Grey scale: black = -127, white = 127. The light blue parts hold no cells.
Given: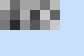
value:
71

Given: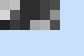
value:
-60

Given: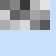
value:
36

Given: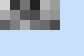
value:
28

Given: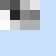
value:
6

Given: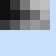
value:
-17

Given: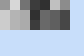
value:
-32

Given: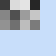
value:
28

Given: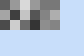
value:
4
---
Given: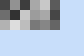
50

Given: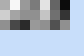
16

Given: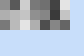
-6

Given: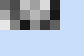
102

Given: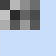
45

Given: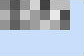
19

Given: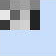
-73

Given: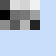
13
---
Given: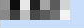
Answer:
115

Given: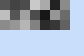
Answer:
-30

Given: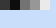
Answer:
106

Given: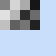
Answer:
-94

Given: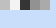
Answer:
42

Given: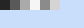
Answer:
84

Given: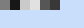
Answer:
-71

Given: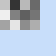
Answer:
46
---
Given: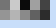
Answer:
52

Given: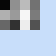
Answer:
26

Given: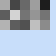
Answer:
83

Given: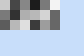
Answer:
-77

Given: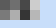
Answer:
46

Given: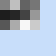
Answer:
-89

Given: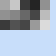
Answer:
6

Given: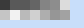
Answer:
114

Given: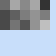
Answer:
-31

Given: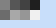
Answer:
40
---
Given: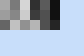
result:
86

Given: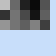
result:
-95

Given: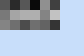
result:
-40

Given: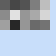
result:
-44

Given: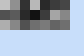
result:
-77

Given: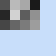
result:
40

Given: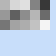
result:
96
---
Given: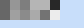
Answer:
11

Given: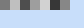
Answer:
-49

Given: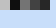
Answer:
-11

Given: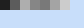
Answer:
46

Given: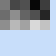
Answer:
34

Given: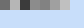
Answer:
-68

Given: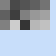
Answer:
-75

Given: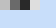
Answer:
-86

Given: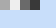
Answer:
-21
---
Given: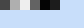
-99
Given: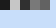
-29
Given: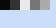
43
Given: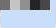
-56
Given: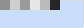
-89
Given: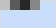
7
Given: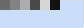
-108
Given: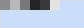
99
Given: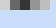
62
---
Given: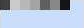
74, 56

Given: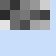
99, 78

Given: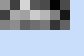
85, 75

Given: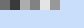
100, 45

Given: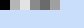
99, 54

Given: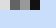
93, 25
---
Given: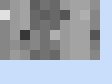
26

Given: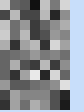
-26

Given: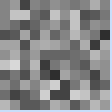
26

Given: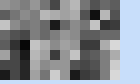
11

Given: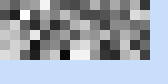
-32

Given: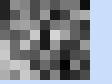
15

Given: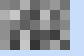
-3

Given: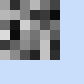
-82
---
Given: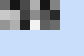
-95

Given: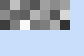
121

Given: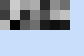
-37

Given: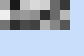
-53

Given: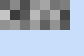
-10

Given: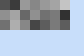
7

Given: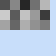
46
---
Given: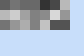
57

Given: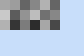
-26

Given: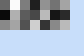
36

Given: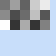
107

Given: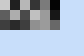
-123

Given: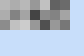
-20

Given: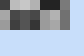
-5

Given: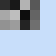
-39
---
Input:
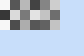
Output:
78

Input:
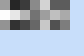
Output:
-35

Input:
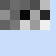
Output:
60

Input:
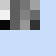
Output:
33

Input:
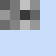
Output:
14

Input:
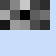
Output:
-83

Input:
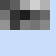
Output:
50

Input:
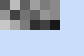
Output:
9

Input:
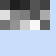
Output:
-61

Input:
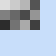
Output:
-43
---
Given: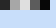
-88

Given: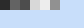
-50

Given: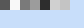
-40

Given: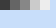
-26

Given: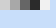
-25

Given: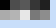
-95

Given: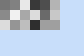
-70

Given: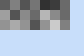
-67

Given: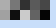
-112
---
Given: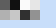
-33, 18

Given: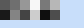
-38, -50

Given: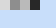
89, -87

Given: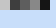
69, -106

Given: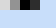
89, -82

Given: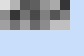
95, 63

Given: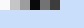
121, -66

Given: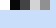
126, 16

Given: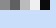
10, -117
